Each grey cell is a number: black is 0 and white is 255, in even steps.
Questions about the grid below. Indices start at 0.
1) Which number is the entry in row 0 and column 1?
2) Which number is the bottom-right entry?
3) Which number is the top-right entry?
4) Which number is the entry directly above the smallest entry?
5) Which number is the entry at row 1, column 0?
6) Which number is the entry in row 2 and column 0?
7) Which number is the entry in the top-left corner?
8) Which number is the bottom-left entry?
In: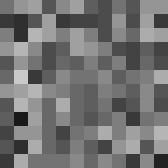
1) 149
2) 35
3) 149
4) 181
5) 57
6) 126
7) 115
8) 57
